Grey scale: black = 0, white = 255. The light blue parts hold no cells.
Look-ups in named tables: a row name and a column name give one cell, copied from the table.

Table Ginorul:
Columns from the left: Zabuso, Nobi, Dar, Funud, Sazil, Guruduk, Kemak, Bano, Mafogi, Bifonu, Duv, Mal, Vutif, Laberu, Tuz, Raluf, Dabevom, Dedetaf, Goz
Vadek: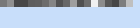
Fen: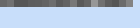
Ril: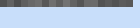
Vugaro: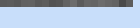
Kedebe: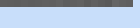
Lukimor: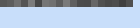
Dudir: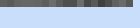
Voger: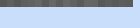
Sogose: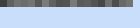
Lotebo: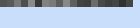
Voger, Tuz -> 88
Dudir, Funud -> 103
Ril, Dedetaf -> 91
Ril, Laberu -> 107
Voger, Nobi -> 95
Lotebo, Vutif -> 62
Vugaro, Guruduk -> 89
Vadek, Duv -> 158
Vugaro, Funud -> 97
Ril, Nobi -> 98
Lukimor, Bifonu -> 122

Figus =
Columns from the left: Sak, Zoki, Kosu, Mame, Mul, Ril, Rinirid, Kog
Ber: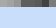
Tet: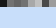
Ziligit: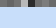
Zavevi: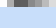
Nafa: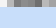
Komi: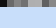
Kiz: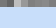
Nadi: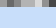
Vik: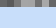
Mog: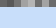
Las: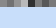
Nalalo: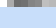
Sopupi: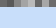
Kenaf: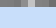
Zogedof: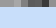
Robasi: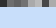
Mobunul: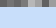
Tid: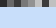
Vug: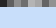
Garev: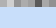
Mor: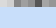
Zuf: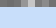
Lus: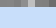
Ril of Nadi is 217
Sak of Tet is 22
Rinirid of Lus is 127
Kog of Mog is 107
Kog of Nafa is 163
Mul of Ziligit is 43
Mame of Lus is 142
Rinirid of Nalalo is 191
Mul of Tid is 146
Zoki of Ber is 162
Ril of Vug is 166
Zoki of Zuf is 110
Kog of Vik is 102
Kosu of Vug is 143
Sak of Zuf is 116
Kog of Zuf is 113
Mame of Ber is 94
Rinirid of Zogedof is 57
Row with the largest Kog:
Zavevi

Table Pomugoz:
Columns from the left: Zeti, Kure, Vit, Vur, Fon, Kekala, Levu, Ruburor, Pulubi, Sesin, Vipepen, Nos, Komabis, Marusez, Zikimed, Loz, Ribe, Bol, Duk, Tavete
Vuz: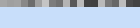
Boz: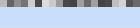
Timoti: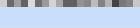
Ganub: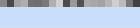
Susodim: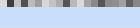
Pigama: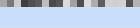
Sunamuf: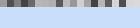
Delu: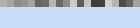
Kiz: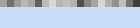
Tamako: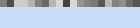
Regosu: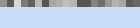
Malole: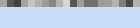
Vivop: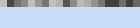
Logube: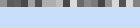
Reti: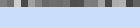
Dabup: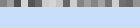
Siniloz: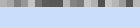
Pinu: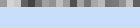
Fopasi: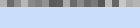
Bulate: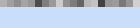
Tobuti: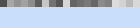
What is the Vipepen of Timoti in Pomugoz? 97
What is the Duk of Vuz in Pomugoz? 76
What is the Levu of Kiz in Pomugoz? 185
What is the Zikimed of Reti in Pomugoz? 163
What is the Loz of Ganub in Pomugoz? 181
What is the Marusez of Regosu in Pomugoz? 131
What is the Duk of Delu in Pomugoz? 100
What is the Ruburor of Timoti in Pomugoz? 211
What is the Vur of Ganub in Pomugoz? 175
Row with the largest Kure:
Pinu

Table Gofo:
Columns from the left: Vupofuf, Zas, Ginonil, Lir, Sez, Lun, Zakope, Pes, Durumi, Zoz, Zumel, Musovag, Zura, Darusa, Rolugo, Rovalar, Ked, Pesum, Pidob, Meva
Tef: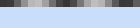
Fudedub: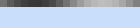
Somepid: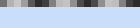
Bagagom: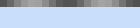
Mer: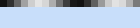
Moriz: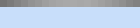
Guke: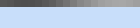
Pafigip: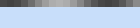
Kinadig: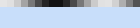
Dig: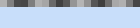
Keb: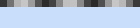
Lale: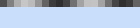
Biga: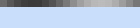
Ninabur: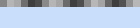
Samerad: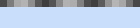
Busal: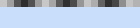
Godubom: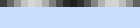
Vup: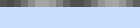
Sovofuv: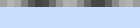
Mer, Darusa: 96
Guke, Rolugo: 159
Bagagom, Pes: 114
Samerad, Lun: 88
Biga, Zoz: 120
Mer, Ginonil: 102
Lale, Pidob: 58
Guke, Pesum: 167
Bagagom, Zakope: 140
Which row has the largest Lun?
Mer

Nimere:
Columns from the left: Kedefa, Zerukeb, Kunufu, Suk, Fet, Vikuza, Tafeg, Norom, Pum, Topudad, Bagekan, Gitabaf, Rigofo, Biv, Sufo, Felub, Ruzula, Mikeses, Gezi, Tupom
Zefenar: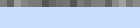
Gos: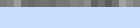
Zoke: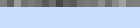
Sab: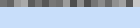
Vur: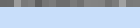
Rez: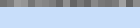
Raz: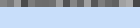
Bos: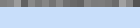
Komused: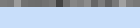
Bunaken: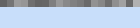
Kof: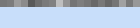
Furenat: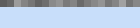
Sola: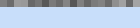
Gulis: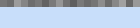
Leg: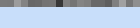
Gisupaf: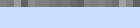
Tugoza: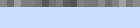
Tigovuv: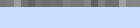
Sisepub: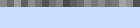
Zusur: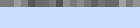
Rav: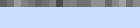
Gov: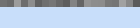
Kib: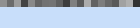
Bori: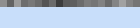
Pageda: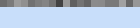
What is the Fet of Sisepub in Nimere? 140
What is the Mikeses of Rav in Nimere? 161
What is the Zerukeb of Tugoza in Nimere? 108
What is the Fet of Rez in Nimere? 117
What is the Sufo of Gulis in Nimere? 141
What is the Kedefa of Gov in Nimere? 113
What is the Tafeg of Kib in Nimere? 114
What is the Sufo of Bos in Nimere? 124
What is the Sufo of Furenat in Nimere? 148
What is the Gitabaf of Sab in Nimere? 143
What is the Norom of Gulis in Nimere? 122

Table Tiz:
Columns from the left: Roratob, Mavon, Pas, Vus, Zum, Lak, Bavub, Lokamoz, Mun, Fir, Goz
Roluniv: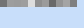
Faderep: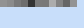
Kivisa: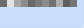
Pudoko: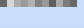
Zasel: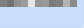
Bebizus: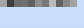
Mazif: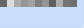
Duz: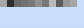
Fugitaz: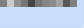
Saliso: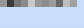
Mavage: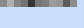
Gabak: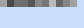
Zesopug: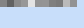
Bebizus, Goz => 162
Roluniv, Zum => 221
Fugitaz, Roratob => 127
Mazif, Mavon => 219
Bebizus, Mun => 98
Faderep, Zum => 51
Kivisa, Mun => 173
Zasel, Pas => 145
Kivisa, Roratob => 109
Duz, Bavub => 121
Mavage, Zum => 53
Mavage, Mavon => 175
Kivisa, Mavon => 227

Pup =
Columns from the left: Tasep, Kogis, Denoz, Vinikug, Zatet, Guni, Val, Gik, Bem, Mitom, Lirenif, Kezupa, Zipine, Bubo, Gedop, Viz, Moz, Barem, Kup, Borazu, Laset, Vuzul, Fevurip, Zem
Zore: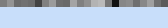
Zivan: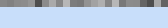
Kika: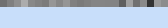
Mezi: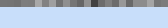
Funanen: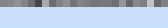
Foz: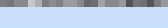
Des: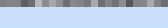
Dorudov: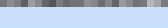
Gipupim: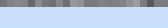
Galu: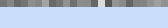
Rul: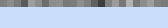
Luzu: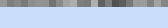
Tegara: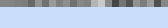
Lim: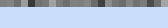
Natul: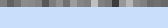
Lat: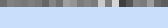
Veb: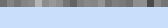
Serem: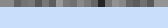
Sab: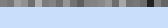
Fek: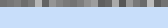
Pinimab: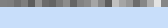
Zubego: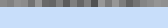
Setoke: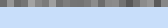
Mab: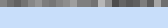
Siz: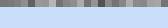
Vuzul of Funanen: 195
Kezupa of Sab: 95
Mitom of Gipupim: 112
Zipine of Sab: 129
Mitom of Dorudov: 105
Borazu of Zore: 111
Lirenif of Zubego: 127
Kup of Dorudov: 137
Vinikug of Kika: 172
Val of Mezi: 130
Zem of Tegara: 135
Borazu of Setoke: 113
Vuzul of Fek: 188

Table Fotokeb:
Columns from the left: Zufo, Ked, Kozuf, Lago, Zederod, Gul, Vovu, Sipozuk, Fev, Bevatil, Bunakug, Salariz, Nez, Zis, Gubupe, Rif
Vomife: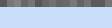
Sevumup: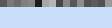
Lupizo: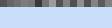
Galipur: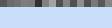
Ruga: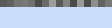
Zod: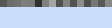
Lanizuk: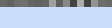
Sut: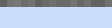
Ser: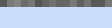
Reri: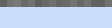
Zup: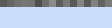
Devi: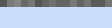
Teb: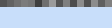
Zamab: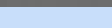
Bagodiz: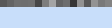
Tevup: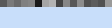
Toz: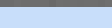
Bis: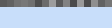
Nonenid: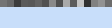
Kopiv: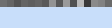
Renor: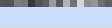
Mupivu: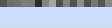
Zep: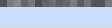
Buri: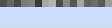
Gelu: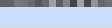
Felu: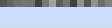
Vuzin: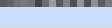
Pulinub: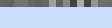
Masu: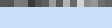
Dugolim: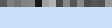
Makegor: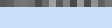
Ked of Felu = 100
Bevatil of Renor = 177
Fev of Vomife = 100
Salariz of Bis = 154
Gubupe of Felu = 110
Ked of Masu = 84
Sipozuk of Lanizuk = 159
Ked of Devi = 121

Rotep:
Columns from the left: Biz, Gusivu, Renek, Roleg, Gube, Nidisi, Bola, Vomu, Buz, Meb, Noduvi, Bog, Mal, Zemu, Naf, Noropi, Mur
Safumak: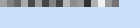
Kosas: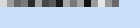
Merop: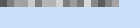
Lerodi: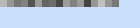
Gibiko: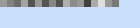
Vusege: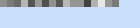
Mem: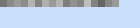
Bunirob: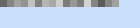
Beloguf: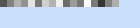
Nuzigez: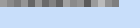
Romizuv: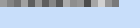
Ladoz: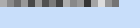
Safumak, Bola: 71
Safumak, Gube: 73
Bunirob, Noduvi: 152
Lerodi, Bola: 100
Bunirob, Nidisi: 129
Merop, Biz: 87
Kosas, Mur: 105
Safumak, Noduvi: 140
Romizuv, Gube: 94
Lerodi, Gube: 83
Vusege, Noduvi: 149
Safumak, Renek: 102
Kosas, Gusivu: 156
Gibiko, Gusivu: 130
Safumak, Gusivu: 128
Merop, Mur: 164
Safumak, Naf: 240
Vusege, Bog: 148
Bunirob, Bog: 126
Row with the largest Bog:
Kosas

